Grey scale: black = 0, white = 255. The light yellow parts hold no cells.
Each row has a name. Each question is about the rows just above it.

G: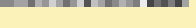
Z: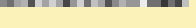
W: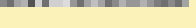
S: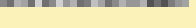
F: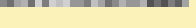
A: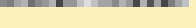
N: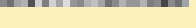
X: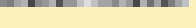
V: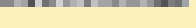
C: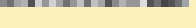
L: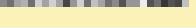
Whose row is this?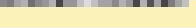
A
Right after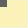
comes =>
[163]

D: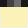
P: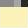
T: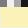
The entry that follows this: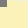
[241]
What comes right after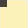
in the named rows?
[107]
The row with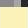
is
P

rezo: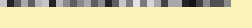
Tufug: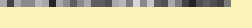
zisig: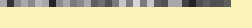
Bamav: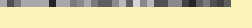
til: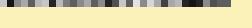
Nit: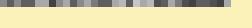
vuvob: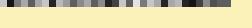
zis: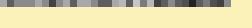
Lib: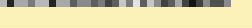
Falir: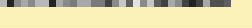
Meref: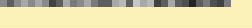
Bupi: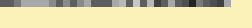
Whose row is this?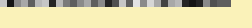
til
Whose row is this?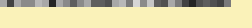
Tufug
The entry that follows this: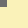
[80]
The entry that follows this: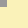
[94]
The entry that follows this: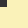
[138]

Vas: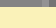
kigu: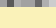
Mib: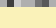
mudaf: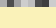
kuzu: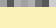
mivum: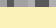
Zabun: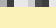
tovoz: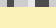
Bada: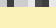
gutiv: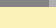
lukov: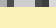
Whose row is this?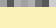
kuzu
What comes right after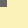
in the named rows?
[175]
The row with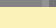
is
Vas
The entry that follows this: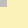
[77]

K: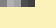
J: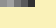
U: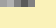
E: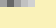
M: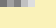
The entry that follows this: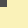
[64]
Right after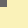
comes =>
[161]
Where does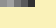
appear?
J
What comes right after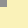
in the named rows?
[161]

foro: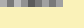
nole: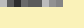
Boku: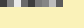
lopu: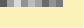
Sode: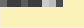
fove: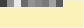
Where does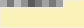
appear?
foro
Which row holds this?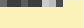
Sode
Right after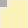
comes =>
[121]

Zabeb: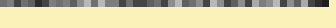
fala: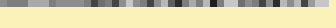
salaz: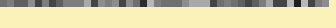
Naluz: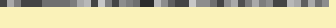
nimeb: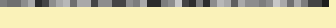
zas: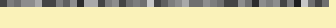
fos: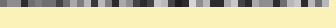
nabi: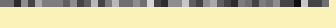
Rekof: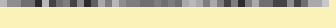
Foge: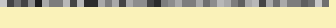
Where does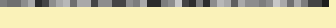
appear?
nimeb
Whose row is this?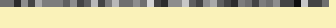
nabi
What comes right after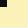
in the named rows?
[199]
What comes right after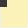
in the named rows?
[184]
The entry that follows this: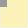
[199]
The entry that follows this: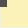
[125]

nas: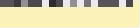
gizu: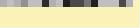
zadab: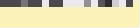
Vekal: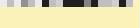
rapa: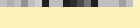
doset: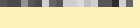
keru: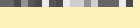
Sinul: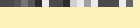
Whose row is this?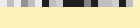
Vekal
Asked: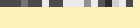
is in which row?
zadab
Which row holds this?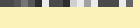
Sinul
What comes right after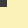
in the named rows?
[145]
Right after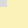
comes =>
[191]
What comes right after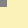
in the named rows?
[31]

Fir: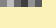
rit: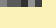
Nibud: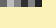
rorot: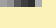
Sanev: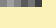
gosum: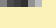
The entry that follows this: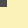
[63]
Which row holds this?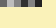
Nibud
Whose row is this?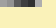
rorot
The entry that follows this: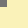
[63]
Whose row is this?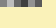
Fir

